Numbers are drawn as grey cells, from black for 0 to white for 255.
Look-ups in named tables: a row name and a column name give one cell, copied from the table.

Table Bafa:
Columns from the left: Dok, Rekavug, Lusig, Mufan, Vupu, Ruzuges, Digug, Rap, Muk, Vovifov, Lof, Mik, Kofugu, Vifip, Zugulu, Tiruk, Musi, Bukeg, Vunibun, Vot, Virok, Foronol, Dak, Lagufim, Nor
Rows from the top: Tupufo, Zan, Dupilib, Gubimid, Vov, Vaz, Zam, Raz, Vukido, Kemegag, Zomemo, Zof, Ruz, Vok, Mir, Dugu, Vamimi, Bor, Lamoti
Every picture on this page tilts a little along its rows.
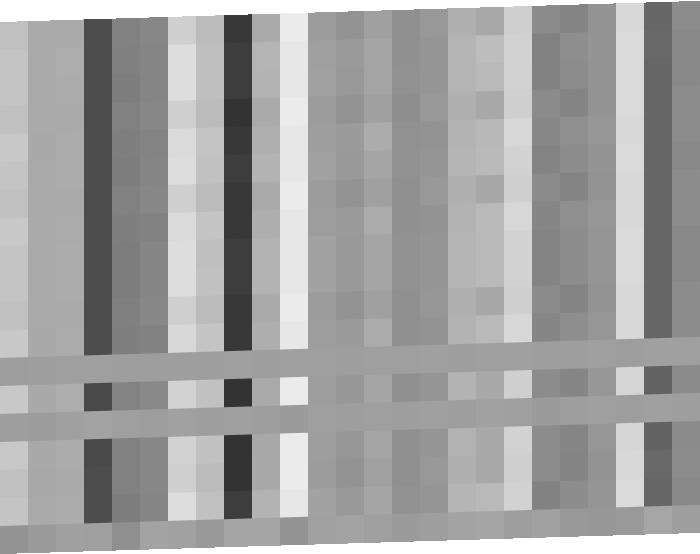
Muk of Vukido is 61
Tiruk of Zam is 152
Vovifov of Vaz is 179
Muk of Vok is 51
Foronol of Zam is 147
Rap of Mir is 158
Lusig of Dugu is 172
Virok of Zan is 142
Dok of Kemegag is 196
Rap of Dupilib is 191
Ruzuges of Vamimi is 135
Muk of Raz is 56
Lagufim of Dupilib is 102
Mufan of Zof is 77
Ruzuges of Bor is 134
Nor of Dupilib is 136
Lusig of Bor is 172
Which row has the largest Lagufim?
Lamoti

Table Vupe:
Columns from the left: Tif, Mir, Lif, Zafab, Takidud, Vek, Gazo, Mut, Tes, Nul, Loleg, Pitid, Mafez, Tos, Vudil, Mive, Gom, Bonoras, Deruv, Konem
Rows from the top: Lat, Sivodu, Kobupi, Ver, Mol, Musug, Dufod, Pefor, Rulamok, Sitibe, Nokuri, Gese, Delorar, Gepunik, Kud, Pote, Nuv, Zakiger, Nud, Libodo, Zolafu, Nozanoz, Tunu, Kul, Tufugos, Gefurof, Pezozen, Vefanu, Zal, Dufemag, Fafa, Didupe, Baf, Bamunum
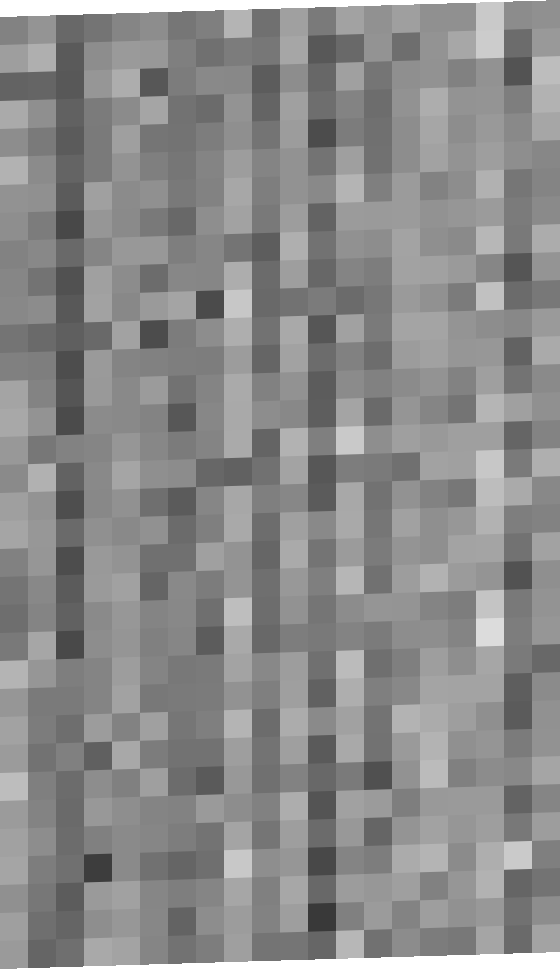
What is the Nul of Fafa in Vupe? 142
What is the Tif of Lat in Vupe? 130
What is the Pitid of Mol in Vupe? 76
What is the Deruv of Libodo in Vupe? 114
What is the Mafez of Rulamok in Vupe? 145
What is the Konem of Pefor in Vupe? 138
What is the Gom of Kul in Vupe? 142
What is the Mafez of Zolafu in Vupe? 182
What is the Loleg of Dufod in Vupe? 146
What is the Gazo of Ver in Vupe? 114
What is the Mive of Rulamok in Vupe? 143
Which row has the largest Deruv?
Fafa

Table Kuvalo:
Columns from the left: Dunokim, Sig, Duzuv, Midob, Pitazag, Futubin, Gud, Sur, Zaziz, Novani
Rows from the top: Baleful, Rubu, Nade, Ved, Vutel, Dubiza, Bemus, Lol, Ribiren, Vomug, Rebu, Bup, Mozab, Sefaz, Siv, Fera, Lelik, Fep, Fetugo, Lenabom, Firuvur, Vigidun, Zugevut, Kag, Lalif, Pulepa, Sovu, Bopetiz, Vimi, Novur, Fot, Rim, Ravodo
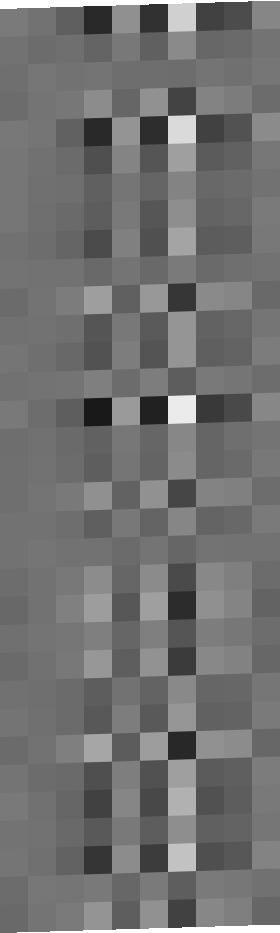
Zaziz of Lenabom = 114
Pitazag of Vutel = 148
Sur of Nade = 116
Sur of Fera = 101
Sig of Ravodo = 116
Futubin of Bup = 90
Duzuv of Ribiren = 101
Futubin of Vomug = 105
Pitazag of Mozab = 125
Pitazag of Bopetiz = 126
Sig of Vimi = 113
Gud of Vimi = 177

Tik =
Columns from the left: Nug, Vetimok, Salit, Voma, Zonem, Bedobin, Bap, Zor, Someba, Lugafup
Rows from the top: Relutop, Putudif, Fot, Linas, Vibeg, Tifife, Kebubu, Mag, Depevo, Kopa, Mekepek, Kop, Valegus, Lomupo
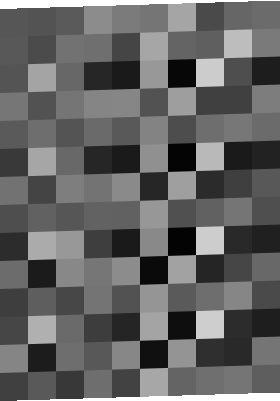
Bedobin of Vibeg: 131
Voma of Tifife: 38
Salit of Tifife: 104
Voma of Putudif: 111
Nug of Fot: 84
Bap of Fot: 7
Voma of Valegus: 88
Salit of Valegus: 110
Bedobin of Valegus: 16
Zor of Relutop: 74
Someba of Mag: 117
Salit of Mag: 86
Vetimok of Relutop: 83
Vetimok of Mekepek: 94

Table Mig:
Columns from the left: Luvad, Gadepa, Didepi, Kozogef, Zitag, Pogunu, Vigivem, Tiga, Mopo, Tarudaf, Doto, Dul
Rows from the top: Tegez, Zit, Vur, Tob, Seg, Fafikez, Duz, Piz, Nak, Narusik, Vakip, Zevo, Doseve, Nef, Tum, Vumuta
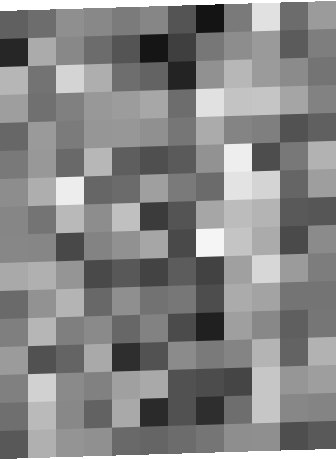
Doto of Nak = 74
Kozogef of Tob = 152
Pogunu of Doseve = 82
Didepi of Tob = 128
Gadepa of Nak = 134
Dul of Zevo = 118
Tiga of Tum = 46

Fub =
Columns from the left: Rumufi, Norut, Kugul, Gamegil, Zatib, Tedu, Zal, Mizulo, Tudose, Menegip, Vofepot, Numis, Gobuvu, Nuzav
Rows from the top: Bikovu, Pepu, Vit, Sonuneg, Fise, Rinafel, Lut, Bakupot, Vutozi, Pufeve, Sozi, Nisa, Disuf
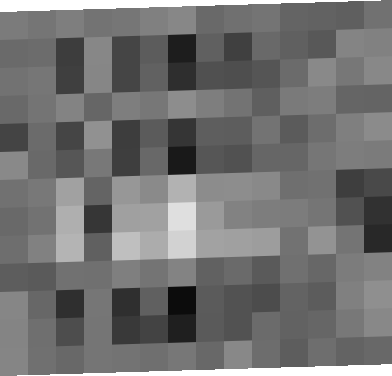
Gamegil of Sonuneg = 102
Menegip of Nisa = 107
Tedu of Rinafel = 104
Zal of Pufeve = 131
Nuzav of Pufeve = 130
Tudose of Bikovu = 112
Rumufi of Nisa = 132
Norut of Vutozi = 129
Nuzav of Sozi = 143
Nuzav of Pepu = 129
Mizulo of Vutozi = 162
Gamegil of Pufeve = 112
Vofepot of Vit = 107
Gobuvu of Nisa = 120
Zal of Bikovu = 135
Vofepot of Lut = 111
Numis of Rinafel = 118

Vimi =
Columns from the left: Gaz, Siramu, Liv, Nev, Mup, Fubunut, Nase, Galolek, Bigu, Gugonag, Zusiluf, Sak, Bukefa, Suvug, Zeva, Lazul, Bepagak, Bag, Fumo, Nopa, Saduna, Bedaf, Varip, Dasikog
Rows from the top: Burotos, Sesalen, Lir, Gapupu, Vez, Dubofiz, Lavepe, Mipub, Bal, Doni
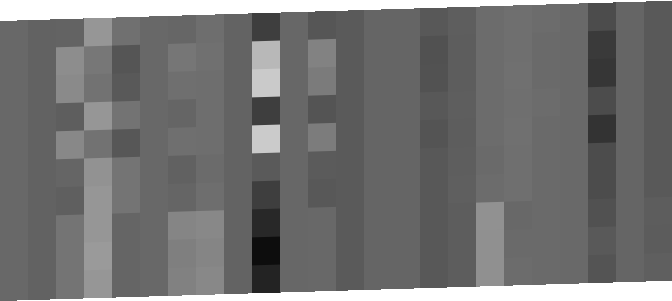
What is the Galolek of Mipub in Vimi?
136
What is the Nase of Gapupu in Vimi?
101
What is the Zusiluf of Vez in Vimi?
103
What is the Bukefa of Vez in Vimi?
90
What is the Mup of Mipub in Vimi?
101
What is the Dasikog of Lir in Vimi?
89
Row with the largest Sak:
Sesalen

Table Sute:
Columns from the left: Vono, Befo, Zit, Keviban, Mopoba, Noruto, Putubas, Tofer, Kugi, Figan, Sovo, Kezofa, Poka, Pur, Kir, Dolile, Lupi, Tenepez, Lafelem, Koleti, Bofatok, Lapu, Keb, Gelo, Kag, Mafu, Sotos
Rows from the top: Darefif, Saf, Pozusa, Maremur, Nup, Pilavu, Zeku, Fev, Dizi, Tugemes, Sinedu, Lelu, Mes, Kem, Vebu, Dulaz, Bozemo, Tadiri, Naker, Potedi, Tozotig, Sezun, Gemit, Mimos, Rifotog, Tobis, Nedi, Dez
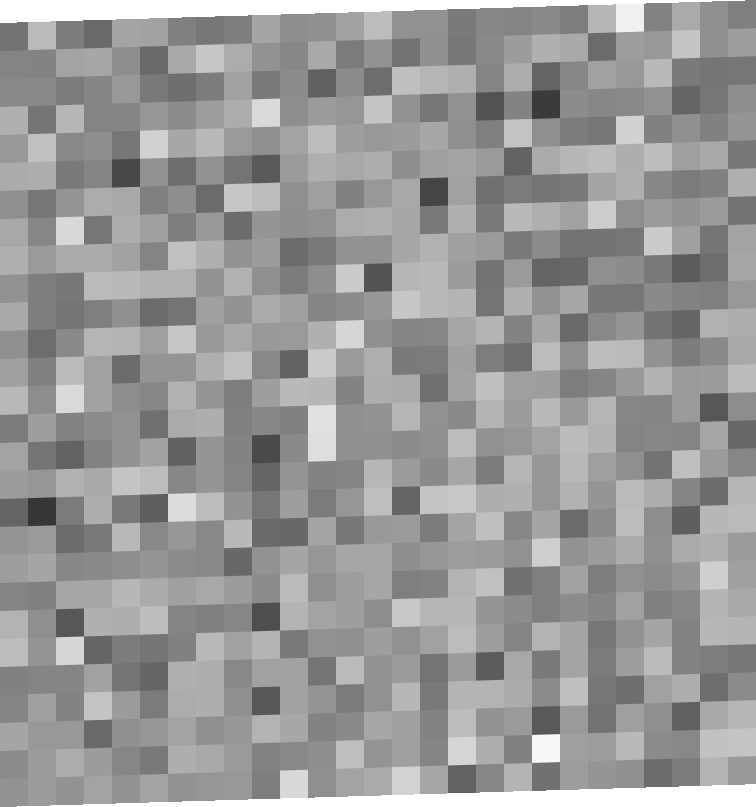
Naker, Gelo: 141
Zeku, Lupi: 161
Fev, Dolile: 121
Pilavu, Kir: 142
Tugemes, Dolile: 185
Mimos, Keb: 158
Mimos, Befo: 133
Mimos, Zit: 133

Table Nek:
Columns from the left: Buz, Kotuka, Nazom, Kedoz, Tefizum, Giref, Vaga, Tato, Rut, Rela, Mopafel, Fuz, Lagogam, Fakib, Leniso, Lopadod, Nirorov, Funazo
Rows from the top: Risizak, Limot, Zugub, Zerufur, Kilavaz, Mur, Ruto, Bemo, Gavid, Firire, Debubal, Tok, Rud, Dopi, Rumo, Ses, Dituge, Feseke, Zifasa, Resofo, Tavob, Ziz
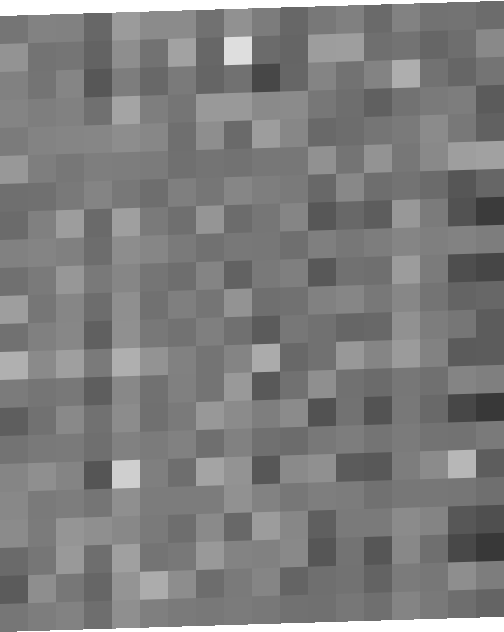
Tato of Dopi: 116
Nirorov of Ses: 114
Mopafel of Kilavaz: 135
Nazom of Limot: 117
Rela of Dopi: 89
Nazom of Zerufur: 129
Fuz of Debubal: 129
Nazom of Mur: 119
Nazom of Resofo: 153
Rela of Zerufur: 138
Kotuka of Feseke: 122
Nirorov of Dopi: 132
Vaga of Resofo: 120
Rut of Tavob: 122
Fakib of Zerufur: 96
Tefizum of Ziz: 143

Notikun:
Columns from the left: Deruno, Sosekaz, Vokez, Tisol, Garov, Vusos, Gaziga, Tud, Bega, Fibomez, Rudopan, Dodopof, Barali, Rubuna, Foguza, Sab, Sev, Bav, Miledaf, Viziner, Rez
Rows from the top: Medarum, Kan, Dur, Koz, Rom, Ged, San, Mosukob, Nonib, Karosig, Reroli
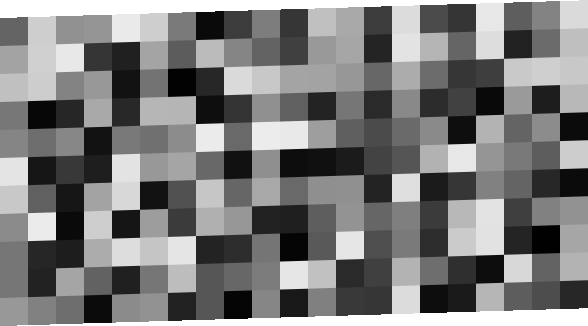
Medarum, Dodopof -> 192
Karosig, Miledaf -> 216
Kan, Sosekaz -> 208
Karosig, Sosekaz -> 34
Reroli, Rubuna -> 54
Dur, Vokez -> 131
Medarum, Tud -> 10
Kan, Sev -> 101
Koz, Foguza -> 137
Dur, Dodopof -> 163
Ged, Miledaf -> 121
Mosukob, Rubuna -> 102
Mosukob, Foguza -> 127
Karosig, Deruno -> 118
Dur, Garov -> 18
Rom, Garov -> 121
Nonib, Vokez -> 29
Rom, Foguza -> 106
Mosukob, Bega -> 151
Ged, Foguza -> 85

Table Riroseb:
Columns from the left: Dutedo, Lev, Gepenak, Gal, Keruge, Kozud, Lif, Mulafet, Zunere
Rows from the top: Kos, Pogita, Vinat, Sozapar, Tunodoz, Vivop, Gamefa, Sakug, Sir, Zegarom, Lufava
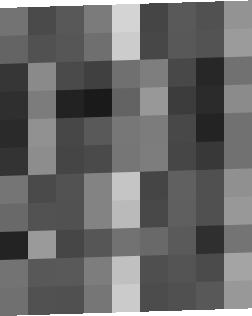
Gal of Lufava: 118
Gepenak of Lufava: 80
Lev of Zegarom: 88
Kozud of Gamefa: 69
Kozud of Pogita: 71
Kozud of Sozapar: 152
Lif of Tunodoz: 72
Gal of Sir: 86
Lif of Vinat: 72
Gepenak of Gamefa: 82
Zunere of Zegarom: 164
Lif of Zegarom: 84
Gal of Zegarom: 125
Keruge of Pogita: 204
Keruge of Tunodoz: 119
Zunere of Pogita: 155
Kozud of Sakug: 72
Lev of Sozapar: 124
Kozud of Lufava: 76
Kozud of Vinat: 126
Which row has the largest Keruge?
Kos

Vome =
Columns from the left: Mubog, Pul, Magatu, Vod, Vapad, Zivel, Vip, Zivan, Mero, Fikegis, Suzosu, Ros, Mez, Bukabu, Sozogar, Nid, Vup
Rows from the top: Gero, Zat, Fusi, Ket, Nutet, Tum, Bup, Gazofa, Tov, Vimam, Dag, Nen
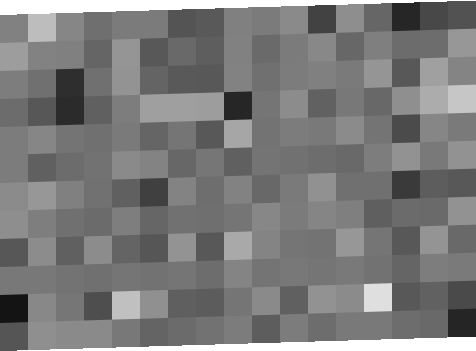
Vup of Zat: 151
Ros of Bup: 145
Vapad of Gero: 123
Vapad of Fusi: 147
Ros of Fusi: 128
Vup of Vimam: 122
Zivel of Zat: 88
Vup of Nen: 37
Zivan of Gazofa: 111
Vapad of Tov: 100
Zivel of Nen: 100
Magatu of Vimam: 115
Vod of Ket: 96
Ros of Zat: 136
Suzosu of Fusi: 124
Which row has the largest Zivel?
Ket

